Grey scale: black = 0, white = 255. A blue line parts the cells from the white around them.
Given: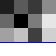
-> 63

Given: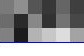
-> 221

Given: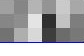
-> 108

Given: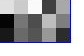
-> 152

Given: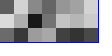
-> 51

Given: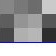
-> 182

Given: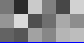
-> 181

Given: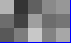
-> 131

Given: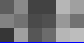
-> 182

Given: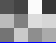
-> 142
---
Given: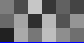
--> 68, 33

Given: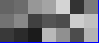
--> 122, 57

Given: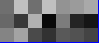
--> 169, 132

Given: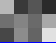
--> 42, 71

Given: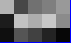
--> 153, 15

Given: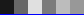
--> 152, 24
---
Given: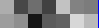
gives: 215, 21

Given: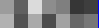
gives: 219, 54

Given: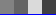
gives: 218, 65

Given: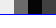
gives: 238, 5

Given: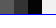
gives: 241, 4

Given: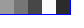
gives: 251, 43

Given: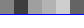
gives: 206, 61
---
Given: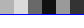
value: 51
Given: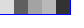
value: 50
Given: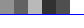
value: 255
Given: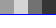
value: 53
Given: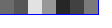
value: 122
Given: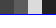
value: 35
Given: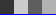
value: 178
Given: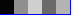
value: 179
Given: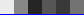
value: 115
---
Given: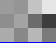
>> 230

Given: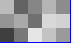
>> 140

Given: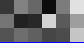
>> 225

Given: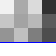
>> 49

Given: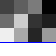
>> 2

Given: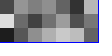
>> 183

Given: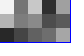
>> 160

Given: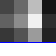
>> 21

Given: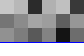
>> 57
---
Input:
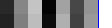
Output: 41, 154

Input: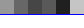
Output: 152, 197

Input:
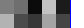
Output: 125, 69

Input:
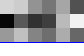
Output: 213, 103

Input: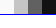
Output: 249, 18

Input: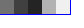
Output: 113, 240

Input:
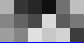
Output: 178, 60

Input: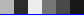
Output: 183, 24

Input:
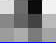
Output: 222, 164

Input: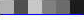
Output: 178, 27
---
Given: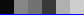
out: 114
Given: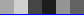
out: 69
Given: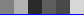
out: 42
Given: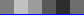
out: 156
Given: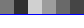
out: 208
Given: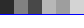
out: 72
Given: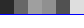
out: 159
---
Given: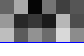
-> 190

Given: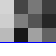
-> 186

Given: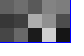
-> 70

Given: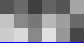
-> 204

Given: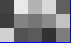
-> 209

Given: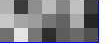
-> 112

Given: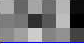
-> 139

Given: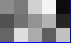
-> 101
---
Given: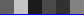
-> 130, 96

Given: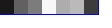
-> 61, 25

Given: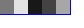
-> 167, 121

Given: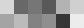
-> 208, 164

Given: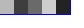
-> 35, 185

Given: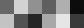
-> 12, 195

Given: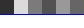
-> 102, 48

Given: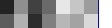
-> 157, 92
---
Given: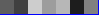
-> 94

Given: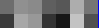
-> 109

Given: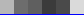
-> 183

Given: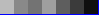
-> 187

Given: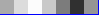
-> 170

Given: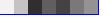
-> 242

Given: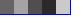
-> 101
